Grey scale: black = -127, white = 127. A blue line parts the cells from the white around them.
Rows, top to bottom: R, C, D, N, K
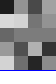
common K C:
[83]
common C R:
[19]
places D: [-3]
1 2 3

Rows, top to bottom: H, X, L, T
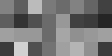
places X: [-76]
1
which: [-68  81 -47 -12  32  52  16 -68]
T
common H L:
[-20]
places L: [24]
1 2 6

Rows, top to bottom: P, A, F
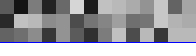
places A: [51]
12
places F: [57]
10 12 13
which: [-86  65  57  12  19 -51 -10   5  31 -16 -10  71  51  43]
A
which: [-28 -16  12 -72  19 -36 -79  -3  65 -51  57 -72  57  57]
F

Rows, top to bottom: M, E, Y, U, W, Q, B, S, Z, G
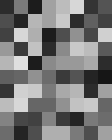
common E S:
[73]
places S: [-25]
2 3 7

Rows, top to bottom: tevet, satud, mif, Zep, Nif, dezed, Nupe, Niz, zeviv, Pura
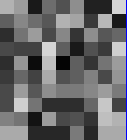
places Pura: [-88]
2 3 4 6
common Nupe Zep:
[-54]
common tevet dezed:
[-46]
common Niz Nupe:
[-54]
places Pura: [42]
0 1 7 8
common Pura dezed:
[42]
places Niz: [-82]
3 4 5

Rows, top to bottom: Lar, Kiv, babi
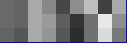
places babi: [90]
7
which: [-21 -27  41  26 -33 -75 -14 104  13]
Kiv

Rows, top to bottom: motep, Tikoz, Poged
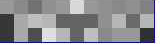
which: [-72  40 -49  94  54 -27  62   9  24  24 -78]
Poged
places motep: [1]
10
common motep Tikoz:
[16]
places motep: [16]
3 7 9
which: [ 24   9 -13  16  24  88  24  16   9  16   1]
motep
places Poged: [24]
8 9
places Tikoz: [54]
3 8 10

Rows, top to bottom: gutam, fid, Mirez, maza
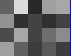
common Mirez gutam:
[39]
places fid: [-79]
1 3
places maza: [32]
0
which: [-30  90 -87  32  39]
gutam
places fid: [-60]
2 4

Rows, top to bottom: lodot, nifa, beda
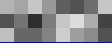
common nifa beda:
[-45]
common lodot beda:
[-45]
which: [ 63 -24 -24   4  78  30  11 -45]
beda
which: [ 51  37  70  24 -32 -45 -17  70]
lodot

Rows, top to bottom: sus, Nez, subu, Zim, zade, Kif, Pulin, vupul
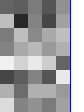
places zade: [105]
2
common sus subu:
[-4]
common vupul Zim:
[3]
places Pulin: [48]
0 2 3
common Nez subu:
[62]

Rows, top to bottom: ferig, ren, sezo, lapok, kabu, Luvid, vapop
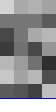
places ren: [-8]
0 1 2
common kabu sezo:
[55]
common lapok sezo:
[-55]
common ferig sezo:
[41]
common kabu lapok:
[-14]

